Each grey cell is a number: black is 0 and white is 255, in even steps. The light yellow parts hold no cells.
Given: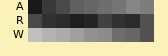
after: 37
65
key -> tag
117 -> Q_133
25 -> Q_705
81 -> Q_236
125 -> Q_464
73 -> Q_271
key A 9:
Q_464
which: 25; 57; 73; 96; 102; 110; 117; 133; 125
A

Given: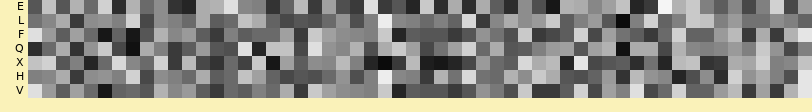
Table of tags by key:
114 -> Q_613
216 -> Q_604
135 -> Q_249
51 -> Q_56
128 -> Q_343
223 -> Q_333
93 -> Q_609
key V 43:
Q_343
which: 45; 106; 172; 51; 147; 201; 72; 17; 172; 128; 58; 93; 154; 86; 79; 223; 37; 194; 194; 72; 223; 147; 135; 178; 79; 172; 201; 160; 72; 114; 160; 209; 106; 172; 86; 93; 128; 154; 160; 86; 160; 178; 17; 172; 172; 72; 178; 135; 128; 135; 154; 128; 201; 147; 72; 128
Q
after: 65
201
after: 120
79
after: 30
23
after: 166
209

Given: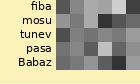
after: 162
206
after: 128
115

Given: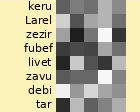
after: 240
152
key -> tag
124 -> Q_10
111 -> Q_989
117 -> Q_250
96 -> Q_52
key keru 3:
Q_989
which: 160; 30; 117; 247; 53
zezir
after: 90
103
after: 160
30
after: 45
186
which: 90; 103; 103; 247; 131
zavu

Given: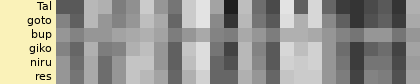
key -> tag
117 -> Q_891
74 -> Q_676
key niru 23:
Q_891
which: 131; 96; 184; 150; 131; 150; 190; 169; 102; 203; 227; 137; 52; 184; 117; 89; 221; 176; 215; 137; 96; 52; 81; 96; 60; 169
goto
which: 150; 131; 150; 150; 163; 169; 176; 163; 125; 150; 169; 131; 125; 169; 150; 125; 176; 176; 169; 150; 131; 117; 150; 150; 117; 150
bup
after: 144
203

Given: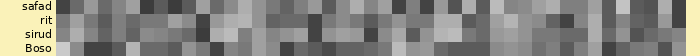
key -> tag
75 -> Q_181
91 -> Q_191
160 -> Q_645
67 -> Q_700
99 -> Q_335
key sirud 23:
Q_700
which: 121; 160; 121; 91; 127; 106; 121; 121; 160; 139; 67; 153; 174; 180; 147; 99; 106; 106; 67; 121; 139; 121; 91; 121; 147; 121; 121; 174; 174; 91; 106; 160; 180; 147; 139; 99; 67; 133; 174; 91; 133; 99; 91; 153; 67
rit
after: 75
99
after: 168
91
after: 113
127

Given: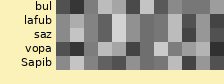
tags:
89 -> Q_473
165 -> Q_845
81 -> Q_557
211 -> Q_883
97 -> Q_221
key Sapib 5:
Q_557
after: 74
196
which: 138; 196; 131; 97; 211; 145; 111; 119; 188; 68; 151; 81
saz

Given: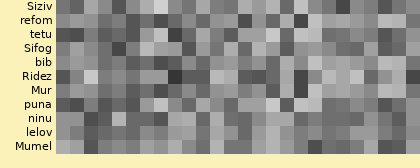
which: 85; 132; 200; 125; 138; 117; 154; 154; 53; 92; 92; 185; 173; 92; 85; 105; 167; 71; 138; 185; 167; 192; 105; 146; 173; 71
Ridez
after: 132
200
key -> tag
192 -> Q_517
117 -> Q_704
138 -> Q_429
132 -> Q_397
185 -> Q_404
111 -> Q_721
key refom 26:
Q_704
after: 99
167
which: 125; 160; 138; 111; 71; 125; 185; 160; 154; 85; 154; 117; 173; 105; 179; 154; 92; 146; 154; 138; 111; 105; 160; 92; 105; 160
Sifog
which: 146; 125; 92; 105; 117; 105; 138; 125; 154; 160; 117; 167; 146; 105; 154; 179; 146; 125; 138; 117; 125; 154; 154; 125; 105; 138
lelov

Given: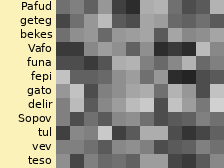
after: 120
209
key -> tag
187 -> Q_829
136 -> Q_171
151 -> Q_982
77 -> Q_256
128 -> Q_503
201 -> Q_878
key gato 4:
Q_503
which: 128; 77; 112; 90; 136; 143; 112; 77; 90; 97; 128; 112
Sopov
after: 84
173
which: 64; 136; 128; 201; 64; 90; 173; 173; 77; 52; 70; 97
tul
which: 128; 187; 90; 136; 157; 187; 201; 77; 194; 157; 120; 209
delir
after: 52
70

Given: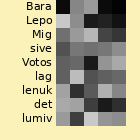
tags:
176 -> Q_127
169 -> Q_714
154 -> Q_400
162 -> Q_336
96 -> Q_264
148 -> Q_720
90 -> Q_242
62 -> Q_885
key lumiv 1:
Q_400
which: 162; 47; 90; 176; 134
lenuk

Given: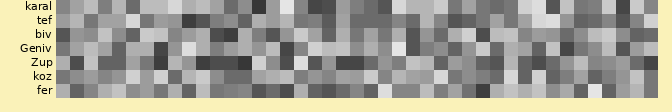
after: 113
62
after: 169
99
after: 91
162

